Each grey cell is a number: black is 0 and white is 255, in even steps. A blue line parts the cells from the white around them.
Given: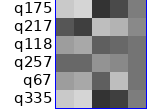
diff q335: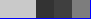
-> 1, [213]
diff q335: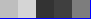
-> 0, [201]
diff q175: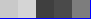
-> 2, [51]
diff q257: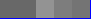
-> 3, [137]
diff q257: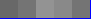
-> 1, [104]
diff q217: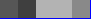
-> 2, [190]
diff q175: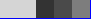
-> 0, [201]

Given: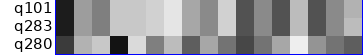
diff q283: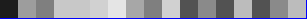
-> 8, [138]
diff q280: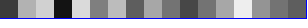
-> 2, [200]
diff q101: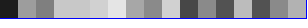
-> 10, [82]
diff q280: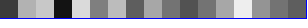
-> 10, [71]
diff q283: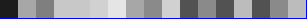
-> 1, [157]

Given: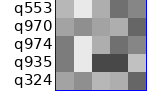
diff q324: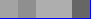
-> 2, [183]
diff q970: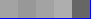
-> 1, [143]
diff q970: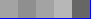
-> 3, [174]
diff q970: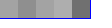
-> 4, [102]
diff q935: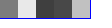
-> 2, [72]

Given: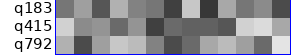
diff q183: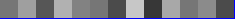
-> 6, [64]
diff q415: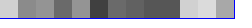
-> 8, [97]
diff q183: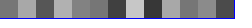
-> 1, [159]
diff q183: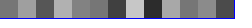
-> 8, [55]

